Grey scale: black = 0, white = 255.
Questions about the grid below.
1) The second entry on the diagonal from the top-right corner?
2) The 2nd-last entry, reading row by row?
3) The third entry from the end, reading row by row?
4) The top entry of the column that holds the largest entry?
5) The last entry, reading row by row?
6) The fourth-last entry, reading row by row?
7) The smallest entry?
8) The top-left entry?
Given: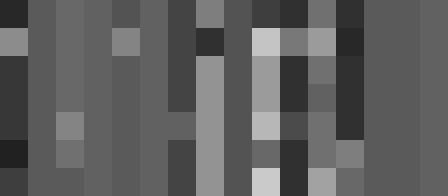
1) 90
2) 90
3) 90
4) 62
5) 97
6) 104
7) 33
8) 40

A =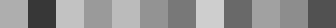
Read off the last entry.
81
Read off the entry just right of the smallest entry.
194
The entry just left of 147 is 187
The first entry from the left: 174

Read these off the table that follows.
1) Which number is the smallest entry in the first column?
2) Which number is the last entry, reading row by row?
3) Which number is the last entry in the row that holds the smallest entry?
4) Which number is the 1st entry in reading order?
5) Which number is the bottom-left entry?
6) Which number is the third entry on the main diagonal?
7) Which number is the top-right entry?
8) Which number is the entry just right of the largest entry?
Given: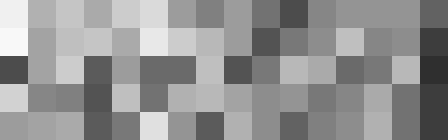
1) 76
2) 61
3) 47
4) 240
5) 156
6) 204
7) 98
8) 163

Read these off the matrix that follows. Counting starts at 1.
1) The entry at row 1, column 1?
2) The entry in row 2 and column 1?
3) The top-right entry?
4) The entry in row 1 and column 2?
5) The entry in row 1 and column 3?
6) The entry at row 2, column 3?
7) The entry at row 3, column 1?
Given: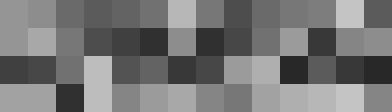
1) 149
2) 149
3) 91
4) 141
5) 106
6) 119
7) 64
